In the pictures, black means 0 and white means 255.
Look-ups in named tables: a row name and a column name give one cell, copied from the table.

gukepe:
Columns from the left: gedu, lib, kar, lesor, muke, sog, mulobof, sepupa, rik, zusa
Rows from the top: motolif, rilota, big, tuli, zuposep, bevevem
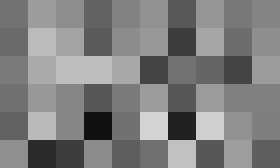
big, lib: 170
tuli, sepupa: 155
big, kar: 190
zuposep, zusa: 127
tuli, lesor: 86
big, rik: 69
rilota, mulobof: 61
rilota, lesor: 90
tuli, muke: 123
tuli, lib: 152
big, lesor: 189
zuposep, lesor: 17
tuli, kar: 133
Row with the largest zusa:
big

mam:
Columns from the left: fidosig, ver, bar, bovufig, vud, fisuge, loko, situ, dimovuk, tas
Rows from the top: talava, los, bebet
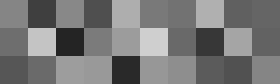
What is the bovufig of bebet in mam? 153
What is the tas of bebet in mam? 133
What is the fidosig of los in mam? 110
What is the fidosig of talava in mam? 133
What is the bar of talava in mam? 136
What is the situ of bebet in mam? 91
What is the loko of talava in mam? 114

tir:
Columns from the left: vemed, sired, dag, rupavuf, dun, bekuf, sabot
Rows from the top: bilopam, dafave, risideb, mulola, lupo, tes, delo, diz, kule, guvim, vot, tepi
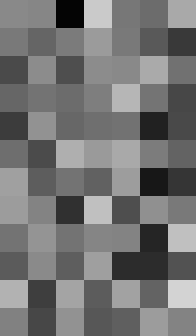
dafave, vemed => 121
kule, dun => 131
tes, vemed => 110
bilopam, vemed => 137
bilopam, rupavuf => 202
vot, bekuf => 99
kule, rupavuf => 133
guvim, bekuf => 44
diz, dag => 48
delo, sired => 93
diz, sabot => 121
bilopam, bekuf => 108
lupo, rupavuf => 111

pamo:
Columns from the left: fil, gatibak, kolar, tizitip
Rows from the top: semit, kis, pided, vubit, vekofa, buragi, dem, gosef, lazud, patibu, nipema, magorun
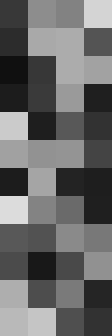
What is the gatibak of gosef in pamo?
131
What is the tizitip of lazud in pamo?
120
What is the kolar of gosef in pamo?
106
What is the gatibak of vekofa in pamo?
30
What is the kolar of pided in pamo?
172
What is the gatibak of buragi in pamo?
146
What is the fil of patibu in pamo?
75
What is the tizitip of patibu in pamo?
145
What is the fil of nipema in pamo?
174
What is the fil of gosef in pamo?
220
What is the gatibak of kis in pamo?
169
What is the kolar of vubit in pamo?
154
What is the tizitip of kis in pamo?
84
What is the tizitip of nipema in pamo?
37
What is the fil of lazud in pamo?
88
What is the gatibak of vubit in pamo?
58
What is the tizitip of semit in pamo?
212
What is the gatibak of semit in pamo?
141
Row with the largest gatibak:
magorun

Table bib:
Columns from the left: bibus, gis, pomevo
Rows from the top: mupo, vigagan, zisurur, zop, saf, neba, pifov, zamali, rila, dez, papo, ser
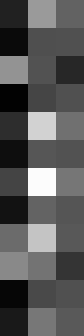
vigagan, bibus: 10
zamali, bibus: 18
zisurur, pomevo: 39
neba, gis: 86
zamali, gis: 99
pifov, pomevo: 118
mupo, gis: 154
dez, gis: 115
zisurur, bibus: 147
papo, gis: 73
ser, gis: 119
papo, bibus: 6
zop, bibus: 2
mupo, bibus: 33
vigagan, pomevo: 80
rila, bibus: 107
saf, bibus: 45
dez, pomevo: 52
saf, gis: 210

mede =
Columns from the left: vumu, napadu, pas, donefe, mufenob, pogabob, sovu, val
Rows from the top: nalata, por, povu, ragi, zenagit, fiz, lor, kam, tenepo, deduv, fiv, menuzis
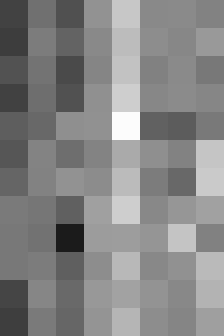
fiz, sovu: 130
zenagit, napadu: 104
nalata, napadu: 112
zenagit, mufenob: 252
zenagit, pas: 143
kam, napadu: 118
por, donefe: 137
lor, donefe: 140
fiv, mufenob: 162
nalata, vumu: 66
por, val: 153
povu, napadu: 115
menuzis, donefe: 148
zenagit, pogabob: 97
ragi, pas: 81
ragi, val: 134
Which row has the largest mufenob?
zenagit

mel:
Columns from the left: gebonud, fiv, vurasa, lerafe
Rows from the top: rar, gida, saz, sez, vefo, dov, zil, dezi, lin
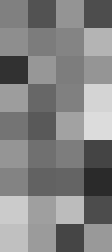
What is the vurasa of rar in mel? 148
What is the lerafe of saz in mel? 149
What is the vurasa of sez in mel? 128
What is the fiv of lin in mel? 155
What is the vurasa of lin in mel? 69
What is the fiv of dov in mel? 112
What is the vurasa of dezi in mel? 188
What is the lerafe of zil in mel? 42
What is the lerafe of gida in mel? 180
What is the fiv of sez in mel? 103
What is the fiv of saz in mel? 151
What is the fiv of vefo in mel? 89
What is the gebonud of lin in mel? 192
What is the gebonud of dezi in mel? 203
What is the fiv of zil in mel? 98
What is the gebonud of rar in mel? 128
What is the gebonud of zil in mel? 131
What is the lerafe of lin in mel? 153
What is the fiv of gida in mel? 124
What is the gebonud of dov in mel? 149

